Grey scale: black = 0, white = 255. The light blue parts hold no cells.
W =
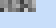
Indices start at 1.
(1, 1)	140
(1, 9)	179
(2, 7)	81
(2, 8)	129
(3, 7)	199
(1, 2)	151
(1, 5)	128
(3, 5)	108

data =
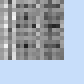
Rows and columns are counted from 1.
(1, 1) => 147
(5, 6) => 132
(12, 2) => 242
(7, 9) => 45
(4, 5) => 126
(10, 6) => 150
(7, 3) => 136
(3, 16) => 147
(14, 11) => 156
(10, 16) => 135
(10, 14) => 150
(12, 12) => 79
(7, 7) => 93
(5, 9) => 122
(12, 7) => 31
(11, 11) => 143
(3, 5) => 150
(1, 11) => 157
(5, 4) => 242
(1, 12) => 147
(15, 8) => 154
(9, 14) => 113
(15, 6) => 150
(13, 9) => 148
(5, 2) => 223
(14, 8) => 146
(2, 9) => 95
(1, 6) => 152
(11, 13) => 122
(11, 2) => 187
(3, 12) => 151
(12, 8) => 124
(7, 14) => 36
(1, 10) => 117

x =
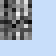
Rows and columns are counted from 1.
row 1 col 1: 151
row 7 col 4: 9
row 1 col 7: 224
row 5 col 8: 110
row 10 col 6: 64
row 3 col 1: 139
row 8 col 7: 77
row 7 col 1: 126
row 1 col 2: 35
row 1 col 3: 111
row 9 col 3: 141
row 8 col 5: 119
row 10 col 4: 46
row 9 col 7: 164
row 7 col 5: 115
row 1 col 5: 199
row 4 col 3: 136
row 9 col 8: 121
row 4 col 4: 99
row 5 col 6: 55
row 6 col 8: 10
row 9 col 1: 147
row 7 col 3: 79
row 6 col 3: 47

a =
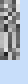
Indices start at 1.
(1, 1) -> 104
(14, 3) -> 198
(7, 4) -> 156
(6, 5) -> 218
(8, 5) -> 87
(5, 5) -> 131
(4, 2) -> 213
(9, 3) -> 100
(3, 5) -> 226
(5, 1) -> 105
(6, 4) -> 107
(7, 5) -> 62
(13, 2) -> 229
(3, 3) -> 175
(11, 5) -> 109
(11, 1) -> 189
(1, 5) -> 239
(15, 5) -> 180
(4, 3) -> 75
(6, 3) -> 127
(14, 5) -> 128

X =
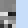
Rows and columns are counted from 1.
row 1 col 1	135
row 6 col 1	106
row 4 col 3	26
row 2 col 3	131
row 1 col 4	128
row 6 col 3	162
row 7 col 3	40

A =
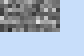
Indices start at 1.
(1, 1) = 130
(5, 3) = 141
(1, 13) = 131
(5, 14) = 78
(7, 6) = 107
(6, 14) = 187
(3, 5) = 146
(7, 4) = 84
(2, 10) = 70
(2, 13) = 145
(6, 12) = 161
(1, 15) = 108
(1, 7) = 151
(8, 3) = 42
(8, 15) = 131
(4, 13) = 103
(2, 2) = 111
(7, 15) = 63
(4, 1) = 62
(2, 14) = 115
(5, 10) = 174
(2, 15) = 119
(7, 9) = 102
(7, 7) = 76
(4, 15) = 106
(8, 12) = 92
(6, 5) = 148
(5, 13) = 94
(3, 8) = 106
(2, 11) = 146
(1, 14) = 116
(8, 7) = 80
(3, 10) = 64
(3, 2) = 140

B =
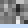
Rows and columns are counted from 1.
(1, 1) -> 104
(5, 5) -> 199
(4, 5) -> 85
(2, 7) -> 132
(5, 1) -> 126
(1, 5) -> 194
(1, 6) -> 195
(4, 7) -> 159
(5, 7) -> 135
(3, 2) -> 163
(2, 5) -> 47
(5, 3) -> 123
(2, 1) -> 131
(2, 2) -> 191

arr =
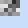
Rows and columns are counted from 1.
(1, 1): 174
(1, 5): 96
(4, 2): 165
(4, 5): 154
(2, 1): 221
